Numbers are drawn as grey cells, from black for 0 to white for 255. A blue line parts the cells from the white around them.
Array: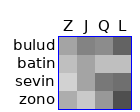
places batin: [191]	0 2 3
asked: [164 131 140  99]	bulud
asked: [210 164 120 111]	sevin
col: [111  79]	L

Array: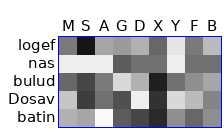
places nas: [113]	4 5 7 8
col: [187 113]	B
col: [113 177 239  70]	D

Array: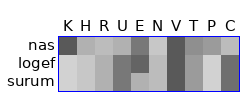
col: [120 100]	E
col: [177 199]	H
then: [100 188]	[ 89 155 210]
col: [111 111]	C
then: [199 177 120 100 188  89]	[155 210 111]
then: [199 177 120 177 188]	[ 89 155 210]

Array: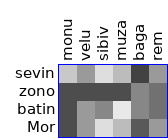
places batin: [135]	2 4
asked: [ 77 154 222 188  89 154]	Mor
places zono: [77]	0 1 2 3
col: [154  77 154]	velu
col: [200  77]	monu
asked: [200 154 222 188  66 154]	sevin

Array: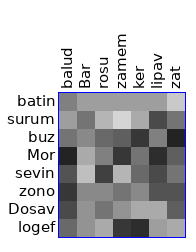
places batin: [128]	0
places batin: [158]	1 2 3 4 5
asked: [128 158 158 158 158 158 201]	batin
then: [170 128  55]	[116  45  95]
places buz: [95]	3

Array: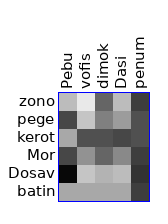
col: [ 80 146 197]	vofis
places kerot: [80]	1 2 4
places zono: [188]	0 3
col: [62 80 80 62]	penum
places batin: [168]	0 1 2 3
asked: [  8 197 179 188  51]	Dosav

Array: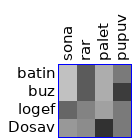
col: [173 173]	palet
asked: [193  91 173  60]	buz
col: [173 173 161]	palet

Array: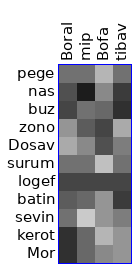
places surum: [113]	0 1 3
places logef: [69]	0 1 2 3
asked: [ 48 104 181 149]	kerot
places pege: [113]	0 1 3
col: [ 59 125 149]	tibav

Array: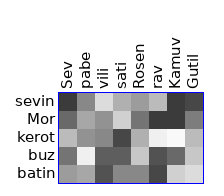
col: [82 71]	rav
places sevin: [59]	0 6

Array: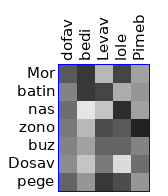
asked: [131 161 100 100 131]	buz
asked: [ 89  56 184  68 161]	Mor
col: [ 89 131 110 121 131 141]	dofav
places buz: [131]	0 4
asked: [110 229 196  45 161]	nas

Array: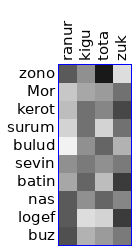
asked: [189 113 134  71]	kerot
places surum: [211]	0 2
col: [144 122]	kigu
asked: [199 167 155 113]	Mor
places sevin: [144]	0 2

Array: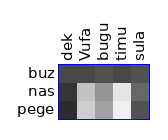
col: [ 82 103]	sula
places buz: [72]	0 1 3

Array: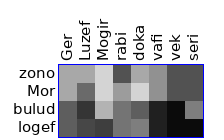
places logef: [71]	1
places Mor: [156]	3
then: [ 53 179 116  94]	[ 32  11 126]
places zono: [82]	3 6 7
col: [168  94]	Ger

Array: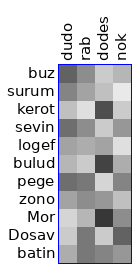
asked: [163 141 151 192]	zono
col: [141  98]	nok
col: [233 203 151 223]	nok
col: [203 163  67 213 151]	dodes
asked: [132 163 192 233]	surum
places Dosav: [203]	0 2
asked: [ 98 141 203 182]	buz

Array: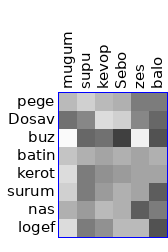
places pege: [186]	0 2
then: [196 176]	[164 176 164]
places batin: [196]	0

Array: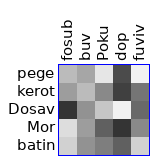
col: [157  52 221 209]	fosub
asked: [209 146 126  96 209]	batin
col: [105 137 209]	fuviv
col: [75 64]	dop
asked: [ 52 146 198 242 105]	Dosav
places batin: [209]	0 4

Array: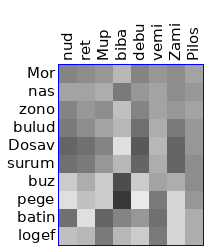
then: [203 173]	[203  77 203]
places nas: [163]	0 1 5
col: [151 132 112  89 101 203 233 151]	debu
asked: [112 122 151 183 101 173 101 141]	surum
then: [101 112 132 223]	[ 89 183 101]
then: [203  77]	[203 163 173]

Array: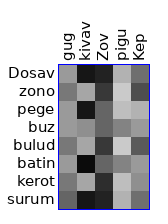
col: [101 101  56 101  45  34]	Zov
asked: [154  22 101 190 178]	pege
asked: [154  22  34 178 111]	Dosav

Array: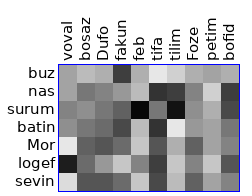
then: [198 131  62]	[198 131 198]
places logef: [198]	3 6 8
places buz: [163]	0 8
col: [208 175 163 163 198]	petim
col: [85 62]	tifa

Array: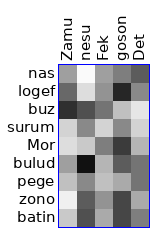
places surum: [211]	0 2 4
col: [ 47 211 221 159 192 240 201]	Zamu
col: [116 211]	Fek
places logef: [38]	3
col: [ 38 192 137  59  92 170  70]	goson
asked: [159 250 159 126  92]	nas

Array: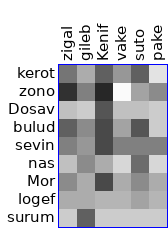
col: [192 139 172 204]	zigal
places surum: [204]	0 2 3 4 5
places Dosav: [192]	0 3 4
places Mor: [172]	1 3 5
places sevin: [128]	0 3 4 5
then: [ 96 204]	[204 204 204]
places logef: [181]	2 3 5

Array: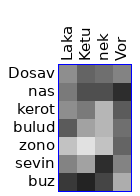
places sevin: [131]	0 3
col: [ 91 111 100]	Vor
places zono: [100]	3
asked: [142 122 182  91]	kerot

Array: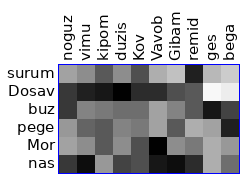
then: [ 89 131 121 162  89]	[174 162  32]
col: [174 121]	remid
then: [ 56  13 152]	[67 79 23]
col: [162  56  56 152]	noguz

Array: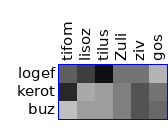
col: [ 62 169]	lisoz
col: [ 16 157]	tilus
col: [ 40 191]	tifom
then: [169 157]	[127  83 116]
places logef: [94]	0
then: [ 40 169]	[157 127  83]

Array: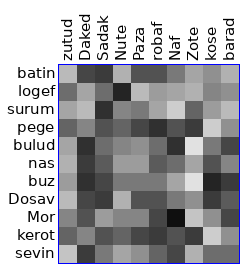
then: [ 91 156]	[156  91 109]
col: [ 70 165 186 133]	Daked
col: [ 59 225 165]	Zote
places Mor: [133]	0 3 4

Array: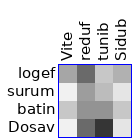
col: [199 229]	Sidub
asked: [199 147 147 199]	batin
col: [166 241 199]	Vite
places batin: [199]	0 3
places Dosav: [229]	3
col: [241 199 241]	Vite

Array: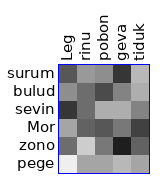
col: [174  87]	pobon
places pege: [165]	1 2 4
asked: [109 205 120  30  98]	zono
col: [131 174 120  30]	geva
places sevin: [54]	0
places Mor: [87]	2
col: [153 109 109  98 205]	rinu

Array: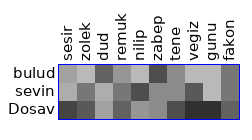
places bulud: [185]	1 4 7 8
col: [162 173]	sesir
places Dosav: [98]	3 9
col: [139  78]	tene
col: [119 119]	fakon
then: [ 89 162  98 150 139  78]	[48 48 98]
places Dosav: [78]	6

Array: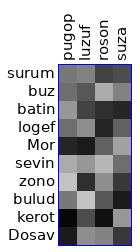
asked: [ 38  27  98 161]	Mor
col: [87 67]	luzuf
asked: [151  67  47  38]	batin
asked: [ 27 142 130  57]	Dosav
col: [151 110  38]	pugop

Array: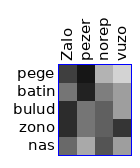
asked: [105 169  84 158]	nas

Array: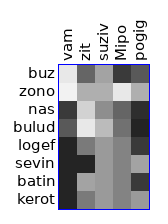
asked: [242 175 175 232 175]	zono
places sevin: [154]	2
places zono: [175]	1 2 4

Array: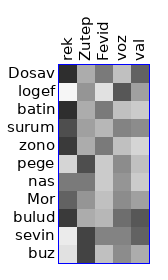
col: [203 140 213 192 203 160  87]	val
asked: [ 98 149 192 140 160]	Mor
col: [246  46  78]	rek

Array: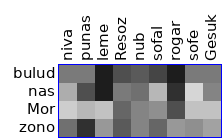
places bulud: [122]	0 1 7 8
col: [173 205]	niva
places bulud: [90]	4
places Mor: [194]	2 7 8
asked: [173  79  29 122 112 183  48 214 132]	nas
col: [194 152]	leme

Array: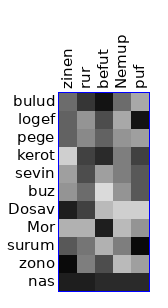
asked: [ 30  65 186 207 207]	Dosav
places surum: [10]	4
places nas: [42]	2 3 4
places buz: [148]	0 3
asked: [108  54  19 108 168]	bulud

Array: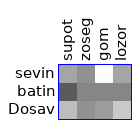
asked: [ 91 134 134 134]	batin
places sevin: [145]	1
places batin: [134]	1 2 3
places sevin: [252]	2
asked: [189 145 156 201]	Dosav
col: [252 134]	gom

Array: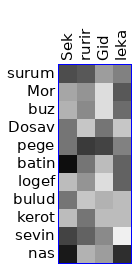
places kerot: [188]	0 2 3
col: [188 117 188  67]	Sek
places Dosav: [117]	0 2

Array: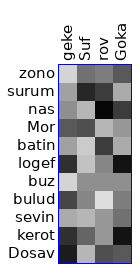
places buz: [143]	1 2 3
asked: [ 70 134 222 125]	bulud
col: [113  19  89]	Goka

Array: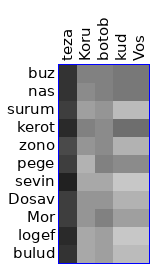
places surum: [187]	3 4
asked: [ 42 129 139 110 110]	kerot

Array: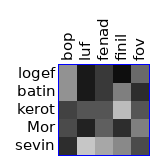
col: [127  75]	fov
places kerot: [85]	1 2 4
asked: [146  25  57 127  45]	batin

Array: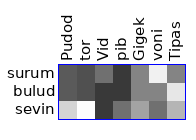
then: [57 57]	[132 132 231]
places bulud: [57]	2 3
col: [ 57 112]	pib
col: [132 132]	Gigek
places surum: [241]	5
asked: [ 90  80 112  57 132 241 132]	surum
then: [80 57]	[ 57 132 132]

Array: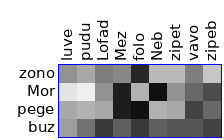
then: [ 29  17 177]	[168  67 104]
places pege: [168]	0 2 6

